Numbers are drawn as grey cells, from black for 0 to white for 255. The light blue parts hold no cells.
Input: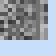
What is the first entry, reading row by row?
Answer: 158
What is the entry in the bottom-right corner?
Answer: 146
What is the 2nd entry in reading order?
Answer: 186
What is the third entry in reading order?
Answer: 101
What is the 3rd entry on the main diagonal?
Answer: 72
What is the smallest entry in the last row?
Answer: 57
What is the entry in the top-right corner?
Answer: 158
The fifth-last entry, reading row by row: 72
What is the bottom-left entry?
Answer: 186
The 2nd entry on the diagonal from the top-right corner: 130
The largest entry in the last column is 186
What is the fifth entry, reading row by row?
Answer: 146
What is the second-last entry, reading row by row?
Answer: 171
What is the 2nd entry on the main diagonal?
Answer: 114
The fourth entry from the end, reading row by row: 114

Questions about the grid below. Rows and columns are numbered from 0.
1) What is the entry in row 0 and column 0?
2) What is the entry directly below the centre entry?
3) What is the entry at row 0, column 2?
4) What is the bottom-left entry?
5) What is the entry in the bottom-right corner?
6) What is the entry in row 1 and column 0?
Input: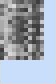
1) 186
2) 102
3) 186
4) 75
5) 186
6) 102

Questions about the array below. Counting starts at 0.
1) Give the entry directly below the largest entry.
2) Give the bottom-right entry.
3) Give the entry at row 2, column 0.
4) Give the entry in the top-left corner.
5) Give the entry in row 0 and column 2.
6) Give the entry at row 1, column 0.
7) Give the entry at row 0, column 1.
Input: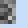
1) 69
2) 157
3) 127
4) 111
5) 127
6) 81
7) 142

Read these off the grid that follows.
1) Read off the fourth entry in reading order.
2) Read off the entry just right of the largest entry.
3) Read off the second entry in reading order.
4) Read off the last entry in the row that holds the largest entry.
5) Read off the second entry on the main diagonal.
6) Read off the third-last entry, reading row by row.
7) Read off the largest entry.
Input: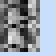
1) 122
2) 189
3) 69
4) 189
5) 136
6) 161
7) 232

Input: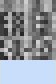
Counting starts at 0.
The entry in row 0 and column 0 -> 162
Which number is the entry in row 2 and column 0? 162
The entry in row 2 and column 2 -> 121
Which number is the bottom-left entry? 50
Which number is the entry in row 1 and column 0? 136
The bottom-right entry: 150
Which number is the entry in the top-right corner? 93
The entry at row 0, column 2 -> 121
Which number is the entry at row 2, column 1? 121

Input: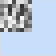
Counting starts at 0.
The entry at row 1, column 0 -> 119
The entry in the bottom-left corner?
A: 76
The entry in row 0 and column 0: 182
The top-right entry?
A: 90
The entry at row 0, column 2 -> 238
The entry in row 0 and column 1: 209
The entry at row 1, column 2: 64
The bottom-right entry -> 182
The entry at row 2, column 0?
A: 146

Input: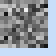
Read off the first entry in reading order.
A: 142
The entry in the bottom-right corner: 20
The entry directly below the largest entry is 129
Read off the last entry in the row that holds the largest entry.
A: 196
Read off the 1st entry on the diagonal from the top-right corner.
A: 115
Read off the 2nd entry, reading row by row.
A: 115
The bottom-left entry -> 196
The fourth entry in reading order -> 154
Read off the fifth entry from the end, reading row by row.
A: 73
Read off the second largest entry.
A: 212
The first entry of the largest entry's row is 142
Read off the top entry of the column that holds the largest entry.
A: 142
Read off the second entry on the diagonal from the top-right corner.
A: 48
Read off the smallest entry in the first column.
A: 73
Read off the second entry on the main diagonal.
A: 196
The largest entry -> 241
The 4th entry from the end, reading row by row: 60
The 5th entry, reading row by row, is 129
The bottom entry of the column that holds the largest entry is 167

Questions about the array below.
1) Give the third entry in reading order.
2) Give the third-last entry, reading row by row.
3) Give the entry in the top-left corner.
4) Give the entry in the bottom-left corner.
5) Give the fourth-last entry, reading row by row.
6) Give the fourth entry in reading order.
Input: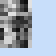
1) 212
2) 46
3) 167
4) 167
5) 102
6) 154

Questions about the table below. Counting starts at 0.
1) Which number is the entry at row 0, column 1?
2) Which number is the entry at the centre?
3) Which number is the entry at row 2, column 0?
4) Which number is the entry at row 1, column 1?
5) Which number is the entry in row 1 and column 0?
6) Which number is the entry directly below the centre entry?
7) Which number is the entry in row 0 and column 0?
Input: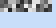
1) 74
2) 240
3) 168
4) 115
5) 88
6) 47
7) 103

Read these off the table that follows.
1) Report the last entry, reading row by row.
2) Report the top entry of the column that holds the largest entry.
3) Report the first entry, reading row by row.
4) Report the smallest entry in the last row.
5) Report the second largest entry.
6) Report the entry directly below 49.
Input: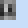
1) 136
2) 149
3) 107
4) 107
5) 181
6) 36

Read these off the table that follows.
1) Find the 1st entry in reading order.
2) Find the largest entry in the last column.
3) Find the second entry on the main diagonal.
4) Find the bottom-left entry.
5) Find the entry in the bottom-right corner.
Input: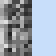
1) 194
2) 130
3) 116
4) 167
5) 73

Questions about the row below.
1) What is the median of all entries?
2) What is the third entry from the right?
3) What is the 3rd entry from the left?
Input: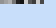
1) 116
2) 60
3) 176

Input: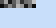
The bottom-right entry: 11
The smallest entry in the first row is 23
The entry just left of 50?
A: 152
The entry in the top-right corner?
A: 193
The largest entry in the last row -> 181

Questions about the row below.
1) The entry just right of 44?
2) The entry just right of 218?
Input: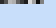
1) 86
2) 159

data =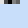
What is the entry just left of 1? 71
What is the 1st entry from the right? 98

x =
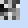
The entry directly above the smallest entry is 213
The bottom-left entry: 198
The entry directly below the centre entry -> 227
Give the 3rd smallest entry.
33
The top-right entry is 60
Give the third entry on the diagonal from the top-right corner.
105
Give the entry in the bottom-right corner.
172
